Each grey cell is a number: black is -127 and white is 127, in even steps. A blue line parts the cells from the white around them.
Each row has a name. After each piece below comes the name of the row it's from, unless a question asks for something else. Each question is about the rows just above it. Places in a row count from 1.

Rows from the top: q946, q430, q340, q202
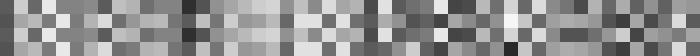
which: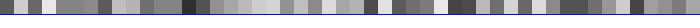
q340
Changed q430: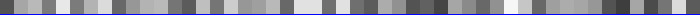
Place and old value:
9, [-16]

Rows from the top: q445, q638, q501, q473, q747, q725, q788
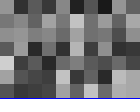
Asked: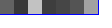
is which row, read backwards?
q725
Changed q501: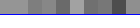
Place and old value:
1, [15]

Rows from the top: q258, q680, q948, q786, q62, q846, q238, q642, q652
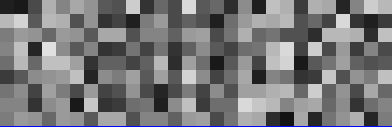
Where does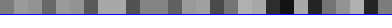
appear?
q652
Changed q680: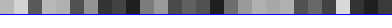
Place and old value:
21, [56]

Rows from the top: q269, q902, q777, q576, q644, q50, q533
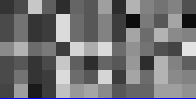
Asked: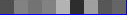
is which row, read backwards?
q269
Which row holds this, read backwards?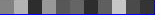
q644

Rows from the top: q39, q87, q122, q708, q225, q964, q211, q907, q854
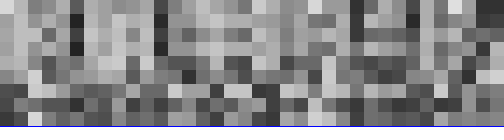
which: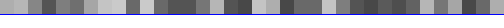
q225
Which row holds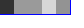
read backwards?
q39
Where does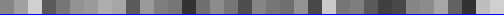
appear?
q964
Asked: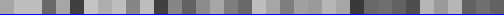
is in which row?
q122

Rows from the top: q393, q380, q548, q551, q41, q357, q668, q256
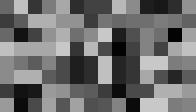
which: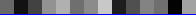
q548
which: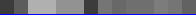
q380

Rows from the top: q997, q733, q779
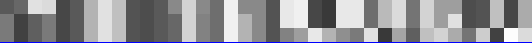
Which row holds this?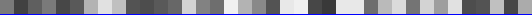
q733

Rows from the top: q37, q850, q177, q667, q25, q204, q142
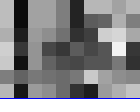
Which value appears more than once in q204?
[-7]
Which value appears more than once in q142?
[27]
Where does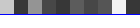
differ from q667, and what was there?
1, [79]
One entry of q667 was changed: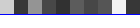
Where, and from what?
5, [-72]
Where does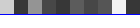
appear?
q667

